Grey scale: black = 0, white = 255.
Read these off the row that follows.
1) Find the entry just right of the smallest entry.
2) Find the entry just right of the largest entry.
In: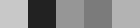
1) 150
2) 34

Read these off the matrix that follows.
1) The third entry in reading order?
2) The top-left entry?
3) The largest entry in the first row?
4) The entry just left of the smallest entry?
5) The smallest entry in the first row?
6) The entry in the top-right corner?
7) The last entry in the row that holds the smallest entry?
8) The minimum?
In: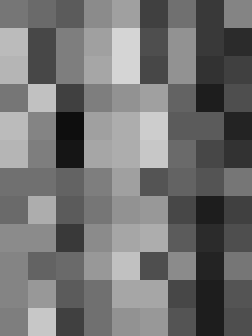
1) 91
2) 118
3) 160
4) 132
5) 57
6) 132
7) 35
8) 14

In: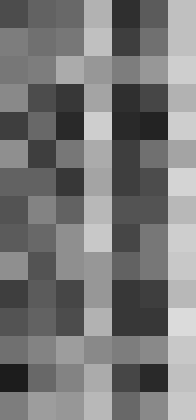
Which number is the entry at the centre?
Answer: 184
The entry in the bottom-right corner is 200
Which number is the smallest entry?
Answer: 28
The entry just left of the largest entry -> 55
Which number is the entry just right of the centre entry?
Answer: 83
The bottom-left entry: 125
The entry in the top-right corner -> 192
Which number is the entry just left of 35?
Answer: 41
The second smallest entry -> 35
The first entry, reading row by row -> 76
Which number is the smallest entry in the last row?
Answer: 104
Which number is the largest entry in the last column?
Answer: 219
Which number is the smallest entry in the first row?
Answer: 47
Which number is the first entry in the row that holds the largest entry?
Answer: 83
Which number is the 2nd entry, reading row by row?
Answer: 98
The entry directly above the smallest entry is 112
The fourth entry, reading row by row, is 178
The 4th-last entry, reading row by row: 184
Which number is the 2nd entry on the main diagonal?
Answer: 112
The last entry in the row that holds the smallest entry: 192
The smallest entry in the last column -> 164
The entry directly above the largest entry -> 184
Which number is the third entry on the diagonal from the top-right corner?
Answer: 125

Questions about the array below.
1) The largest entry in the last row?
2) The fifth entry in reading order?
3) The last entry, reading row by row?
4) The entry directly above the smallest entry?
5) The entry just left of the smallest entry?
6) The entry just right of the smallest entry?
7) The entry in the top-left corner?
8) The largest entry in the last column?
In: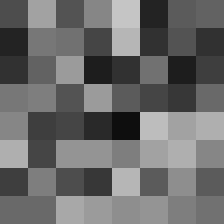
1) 168
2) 197
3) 113
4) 91
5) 41
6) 189
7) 77
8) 175

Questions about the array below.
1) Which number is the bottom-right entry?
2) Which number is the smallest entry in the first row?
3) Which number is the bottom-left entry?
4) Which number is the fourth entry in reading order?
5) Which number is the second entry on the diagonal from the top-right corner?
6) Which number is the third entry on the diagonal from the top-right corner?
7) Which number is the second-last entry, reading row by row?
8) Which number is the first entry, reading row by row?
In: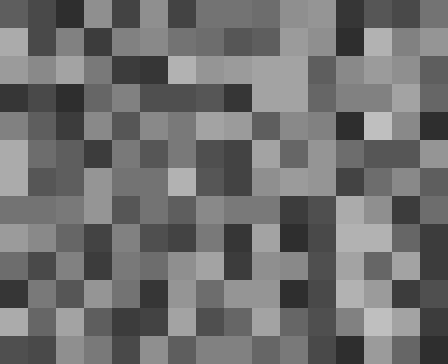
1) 46
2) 46
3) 79
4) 143
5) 129
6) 155
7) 102
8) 94

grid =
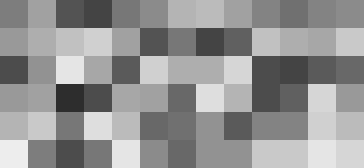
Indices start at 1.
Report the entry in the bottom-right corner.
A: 214
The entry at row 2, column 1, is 153
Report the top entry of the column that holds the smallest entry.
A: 83
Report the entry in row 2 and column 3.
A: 193
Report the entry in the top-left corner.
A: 125
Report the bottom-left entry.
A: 237
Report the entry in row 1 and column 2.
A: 161
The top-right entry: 139
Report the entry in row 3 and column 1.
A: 76
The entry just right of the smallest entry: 76

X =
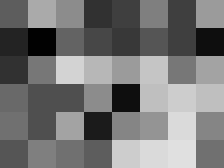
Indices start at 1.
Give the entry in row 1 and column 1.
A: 93
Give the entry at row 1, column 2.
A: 170
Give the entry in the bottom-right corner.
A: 112
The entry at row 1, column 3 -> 140
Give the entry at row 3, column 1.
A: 49
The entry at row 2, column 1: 35
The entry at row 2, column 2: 1
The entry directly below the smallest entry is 119
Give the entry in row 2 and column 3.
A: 99
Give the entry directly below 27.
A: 93
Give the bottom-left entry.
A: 85
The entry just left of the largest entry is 218
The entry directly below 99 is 211

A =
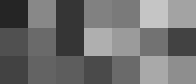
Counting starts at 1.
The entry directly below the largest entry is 114
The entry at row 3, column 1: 66
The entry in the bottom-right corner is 142
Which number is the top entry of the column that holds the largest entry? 197
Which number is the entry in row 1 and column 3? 53
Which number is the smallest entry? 37

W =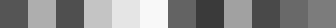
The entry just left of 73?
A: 161
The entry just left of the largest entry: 229

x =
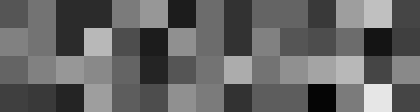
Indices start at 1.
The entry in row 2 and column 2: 115
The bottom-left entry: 63
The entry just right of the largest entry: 69
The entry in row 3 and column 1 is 100
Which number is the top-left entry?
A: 85
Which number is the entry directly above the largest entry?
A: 69
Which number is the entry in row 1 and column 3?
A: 43
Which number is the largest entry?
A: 230
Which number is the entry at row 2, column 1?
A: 129
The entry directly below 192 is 20
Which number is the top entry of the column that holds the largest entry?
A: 192
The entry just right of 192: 69
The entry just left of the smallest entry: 93
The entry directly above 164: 77
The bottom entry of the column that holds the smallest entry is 5
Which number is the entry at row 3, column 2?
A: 129

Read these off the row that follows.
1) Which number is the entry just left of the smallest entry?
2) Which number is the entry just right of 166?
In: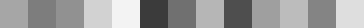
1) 243
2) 125

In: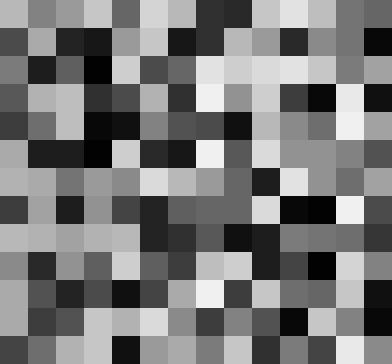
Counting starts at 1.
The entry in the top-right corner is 102
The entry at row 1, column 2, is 130
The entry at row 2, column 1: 75
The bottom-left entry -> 68
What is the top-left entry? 184
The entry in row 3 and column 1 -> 123
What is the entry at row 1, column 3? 154
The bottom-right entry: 138
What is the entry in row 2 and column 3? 35
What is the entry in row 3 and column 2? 29
